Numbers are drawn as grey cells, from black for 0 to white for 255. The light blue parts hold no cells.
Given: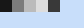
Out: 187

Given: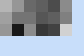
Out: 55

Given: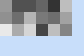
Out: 69

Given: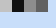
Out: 17

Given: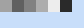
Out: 173

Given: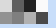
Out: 127

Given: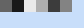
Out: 174

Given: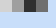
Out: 159

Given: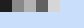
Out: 178
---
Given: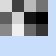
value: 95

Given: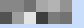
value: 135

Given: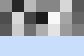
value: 78

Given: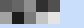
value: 90

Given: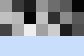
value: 193

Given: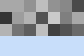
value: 52
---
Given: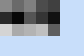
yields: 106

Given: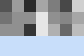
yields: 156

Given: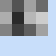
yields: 83

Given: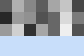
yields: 176

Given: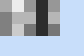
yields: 236

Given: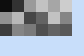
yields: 50

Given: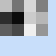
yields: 116

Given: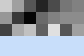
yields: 160

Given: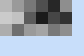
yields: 154

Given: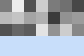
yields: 236
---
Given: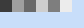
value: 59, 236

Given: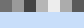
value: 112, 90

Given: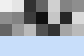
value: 240, 186

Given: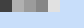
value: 64, 225

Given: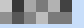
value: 200, 122

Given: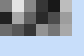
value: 126, 168
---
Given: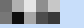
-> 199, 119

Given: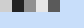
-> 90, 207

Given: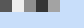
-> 163, 87

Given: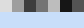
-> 83, 221

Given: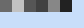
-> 34, 106

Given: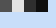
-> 15, 81

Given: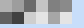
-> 138, 97
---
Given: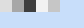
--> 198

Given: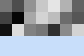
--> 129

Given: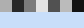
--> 123

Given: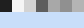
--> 168

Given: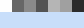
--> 138

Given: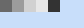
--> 156
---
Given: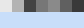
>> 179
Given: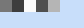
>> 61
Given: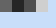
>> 38
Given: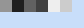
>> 31
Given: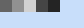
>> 145
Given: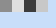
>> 223
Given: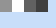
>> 254
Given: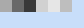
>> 105
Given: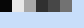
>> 232
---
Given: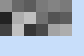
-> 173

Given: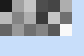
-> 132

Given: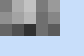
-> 163

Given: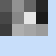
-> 135

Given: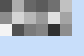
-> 213

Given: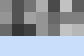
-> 83
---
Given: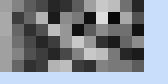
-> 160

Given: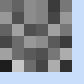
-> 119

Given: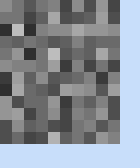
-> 140

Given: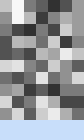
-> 196

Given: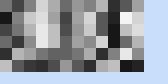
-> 117
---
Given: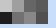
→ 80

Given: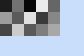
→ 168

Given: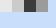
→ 155

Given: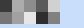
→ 129

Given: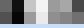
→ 112

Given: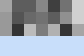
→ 165
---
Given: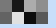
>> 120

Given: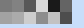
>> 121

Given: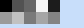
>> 0

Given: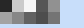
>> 39

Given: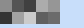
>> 140

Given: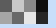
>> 92

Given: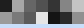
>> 30
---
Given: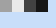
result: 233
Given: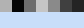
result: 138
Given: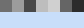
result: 208
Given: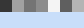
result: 244
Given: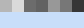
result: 152
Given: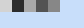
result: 169
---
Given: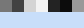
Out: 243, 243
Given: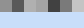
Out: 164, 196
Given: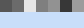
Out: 127, 230
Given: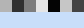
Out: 229, 229
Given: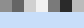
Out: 241, 241
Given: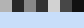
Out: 51, 210
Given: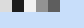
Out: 241, 241
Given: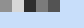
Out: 46, 215
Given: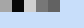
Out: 207, 207
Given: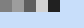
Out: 95, 210
